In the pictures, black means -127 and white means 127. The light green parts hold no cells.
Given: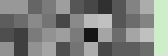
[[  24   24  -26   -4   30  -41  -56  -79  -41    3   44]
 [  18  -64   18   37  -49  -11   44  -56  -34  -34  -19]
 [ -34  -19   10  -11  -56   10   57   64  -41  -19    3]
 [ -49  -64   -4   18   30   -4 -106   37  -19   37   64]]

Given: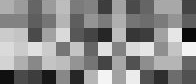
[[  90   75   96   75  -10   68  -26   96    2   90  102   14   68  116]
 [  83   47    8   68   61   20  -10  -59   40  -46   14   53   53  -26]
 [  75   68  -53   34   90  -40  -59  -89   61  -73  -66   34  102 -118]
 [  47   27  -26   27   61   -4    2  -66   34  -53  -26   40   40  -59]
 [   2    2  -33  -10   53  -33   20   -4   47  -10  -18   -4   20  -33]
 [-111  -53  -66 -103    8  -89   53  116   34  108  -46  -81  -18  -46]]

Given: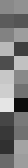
[[ 101 -114]
 [  78  -14]
 [  71    9]
 [  57  -65]
 [   9   17]
 [   2   29]
 [ -21   29]
 [ -36  -42]
 [ -50   65]
 [ -57   -6]
 [ -71  -14]
 [ -79   35]]

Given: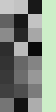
[[  74   67 -103]
 [  11  -88   39]
 [ -10 -109   45]
 [ -30 -103   67]
 [ -63  -49   -4]
 [ -70  -18   24]
 [ -76  -24    4]
 [ -82   59 -117]]

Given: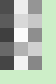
[[-22  50  80]
 [-36  88  72]
 [-50 109  21]
 [-58 115   7]
 [-64 123  14]]

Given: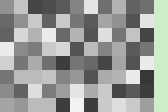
[[107  10  -3  74  87 -44  59   4  43 -37  -9]
 [ 80  -9  43 -16 -66  -9 -23 -58  37 -44 107]
 [ 37  23  59  59 -66 114 -66  74  94  74  30]
 [ 17  67 -58 -51 -37   4 100 -16  51 -29 -16]
 [ 10 -29  94  -3  30 100  43  74 -58 -37 -66]
 [ -9  59  59  67   4  23 -44  43  51 107 -72]
 [-23  17  74 -29  74  -9 -37  37  17 -44 100]
 [-29  87  51 107 -23  51 -44  94  -9  67 -58]]

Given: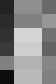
[[   1   51   51    7]
 [ -69   78   78  -28]
 [ -77   85   85  -14]
 [ -84    1    1   23]
 [ -92   15   15  -22]
 [-113   58   58    1]]

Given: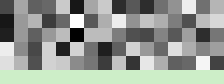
[[ 109   11  -55   82  -96   82  -15  -96  -31   82   25  -23   95   46
     4   31]
 [  95   53  -47   82   74   11   -9  -67   67  -75  103   46  -31  -23
   117  -61]
 [ -55   38  -31  -23   74 -104   38   74  -82  -39  -82  -15   18  109
   -15   53]
 [ -96   25  -31   25   60 -126   60   60   -2  -47  -55    4  -39   31
   -82   -9]
 [-104   25   53  -67  -23  125  -39   46  109   18   67   46   -2  -47
    60   88]]
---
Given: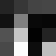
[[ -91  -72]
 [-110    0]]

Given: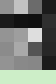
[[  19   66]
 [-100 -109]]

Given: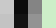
[[  73 -116]
 [  67 -108]]

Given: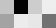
[[  68 -124]
 [  35  108]]

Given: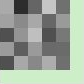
[[ 42 -82]
 [ 33  10]]

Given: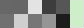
[[-24 -25]
 [-15  79]]

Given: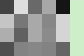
[[-60  93]
 [ 69  -8]]

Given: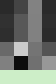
[[-85 -59]
 [-78 -39]]
